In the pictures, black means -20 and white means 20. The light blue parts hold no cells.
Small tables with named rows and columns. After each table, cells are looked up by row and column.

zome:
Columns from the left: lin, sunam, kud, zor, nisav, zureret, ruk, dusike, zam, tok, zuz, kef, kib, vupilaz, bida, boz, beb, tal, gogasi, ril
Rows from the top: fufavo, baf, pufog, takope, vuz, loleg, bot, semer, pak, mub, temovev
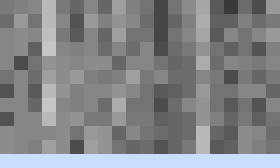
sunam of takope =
2
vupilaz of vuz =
-3
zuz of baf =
-3
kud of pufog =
1
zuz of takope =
1
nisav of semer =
1
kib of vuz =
-4
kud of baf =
-2
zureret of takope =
0
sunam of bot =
1
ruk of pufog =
1
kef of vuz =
-2
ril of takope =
0
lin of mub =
2
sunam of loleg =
1
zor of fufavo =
9
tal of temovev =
2
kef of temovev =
-7
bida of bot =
4

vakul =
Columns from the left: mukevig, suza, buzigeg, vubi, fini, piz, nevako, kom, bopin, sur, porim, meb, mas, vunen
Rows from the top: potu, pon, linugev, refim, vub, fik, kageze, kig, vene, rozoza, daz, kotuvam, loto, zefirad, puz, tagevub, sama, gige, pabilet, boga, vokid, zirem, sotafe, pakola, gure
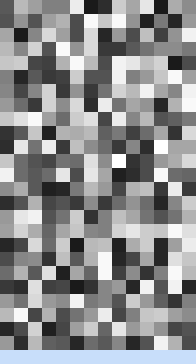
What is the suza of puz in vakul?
-7
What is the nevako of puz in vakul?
2
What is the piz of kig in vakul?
14
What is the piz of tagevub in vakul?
12
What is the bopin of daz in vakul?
-11
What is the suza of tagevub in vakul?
16

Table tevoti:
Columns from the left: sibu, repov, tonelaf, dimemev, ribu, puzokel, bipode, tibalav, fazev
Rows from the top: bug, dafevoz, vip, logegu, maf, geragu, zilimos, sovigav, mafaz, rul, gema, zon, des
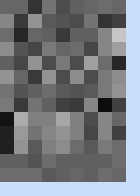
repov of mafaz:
7
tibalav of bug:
-3
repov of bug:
-4
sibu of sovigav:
-1
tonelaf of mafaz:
0
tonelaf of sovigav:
-2
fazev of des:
-4
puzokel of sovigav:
-11
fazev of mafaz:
-4
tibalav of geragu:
-1
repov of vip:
-14
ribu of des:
-5
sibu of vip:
-3
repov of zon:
-5
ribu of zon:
-5
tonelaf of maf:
3
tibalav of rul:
1

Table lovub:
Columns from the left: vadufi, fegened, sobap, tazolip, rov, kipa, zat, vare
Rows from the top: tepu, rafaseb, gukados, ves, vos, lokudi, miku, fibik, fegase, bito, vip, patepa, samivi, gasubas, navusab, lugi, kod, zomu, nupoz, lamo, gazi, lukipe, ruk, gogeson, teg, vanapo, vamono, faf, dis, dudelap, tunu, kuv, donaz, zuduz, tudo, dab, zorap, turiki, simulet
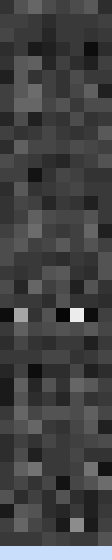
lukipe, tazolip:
-13
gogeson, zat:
-6
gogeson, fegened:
-5
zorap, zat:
-15
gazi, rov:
-8
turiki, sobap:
-9
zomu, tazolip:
-9
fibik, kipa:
-11
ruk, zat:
-18

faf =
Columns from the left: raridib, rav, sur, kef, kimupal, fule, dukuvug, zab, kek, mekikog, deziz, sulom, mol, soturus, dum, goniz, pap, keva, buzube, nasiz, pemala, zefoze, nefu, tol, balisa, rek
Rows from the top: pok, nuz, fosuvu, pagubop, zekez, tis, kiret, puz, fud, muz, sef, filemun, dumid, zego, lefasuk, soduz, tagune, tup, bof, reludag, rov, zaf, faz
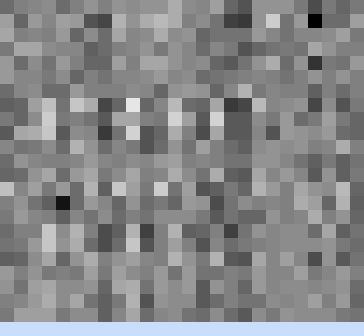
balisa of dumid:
-5
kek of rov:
6
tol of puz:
2
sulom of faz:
1
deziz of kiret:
1
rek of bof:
-2
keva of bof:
-7
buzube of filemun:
3
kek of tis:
1
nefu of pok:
-8
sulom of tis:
4
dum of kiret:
3
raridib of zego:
10
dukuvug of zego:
8
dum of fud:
-6
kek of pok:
3
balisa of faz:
-1
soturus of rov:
4
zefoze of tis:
0

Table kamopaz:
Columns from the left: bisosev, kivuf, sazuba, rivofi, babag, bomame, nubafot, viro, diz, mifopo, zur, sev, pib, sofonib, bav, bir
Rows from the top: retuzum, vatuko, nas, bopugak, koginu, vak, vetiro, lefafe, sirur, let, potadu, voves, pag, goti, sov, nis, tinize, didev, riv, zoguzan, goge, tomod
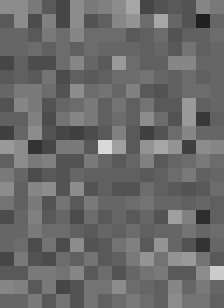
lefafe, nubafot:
-1
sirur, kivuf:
-5
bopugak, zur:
-5
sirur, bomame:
1
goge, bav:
-1
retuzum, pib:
-6
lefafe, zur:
-2
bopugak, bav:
-5
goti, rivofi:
2
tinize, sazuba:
-1
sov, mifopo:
-3
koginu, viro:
-6
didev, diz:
-2
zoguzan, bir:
12

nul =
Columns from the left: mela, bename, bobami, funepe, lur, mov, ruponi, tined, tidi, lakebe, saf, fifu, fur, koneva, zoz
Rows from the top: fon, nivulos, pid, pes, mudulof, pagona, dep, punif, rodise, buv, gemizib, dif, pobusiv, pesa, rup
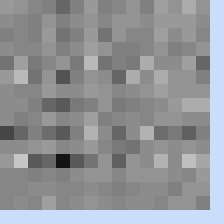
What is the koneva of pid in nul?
4
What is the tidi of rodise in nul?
1
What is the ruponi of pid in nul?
4
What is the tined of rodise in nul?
0
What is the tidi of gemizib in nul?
-1
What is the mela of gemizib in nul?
2
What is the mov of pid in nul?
0
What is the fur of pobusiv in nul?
2
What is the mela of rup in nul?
1
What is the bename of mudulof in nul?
5
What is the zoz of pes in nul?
3
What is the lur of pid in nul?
-2
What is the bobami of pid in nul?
0
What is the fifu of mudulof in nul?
2
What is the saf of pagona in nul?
2
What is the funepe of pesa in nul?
2
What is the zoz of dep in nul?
3
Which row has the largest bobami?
gemizib

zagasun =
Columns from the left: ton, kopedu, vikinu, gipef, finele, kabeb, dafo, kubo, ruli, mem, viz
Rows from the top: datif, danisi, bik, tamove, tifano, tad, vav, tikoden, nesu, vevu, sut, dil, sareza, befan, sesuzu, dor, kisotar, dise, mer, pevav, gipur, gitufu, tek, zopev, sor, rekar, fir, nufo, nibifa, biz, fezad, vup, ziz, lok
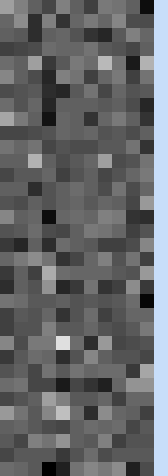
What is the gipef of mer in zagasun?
-2
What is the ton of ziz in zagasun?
-9
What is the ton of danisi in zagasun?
-4
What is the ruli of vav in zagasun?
-4
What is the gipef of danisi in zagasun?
0
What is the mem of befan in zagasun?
-8
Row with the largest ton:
nesu

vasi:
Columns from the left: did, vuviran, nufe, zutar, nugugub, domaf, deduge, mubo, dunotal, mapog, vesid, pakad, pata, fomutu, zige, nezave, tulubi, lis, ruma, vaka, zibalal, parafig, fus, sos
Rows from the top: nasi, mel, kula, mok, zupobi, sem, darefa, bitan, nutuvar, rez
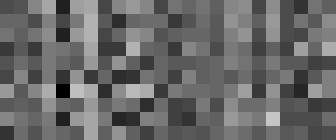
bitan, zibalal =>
-7
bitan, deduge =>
4
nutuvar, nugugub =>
-15
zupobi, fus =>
-10
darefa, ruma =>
-11
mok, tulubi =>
-1
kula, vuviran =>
-5
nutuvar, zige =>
-4
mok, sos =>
7
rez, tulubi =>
-1
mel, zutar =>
0
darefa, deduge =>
7
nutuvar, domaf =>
4
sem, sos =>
0
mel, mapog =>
-4
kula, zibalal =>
-8
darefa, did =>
4
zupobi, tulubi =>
0

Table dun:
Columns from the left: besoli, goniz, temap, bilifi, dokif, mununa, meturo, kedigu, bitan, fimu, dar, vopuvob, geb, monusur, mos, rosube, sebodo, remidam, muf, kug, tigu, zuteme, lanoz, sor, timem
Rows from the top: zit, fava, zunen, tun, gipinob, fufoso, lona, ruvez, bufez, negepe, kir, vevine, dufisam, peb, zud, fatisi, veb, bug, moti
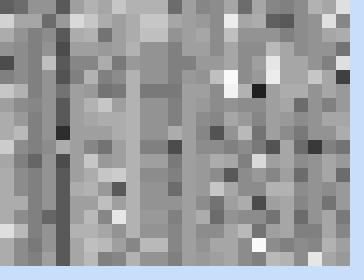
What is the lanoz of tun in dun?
3
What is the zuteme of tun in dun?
2
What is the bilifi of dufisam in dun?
3
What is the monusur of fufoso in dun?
4
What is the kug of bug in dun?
2
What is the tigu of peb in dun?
8
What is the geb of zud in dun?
3
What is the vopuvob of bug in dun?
9
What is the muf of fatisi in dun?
2
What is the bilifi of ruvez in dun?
3
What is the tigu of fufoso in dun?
6
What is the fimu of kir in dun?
8
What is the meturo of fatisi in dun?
9
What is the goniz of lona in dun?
8
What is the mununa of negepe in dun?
5
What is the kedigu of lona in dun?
-2
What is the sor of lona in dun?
6
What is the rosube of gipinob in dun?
4
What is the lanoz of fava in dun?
3

